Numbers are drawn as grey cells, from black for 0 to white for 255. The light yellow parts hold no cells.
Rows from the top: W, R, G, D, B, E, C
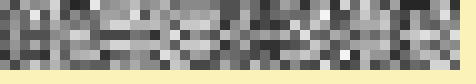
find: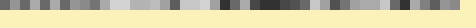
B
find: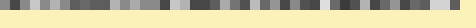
C
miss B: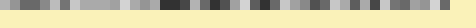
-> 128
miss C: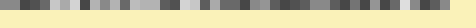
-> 59
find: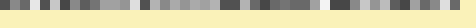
R

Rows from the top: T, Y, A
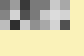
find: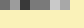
T
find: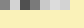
Y
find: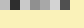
A
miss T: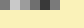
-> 168

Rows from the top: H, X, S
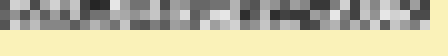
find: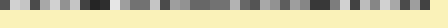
H

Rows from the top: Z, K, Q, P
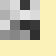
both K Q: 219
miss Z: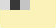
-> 207
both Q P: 47
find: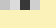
Z
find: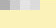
K
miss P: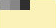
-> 144

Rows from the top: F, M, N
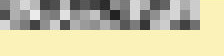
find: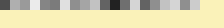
M
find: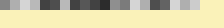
F
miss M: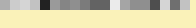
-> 224
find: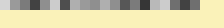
N
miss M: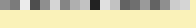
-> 165

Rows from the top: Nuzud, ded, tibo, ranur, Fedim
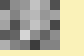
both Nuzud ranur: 141
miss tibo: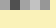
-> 71
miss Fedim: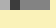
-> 119

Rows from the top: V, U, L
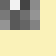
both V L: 101
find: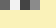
V
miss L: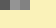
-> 101
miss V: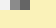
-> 68
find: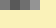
U

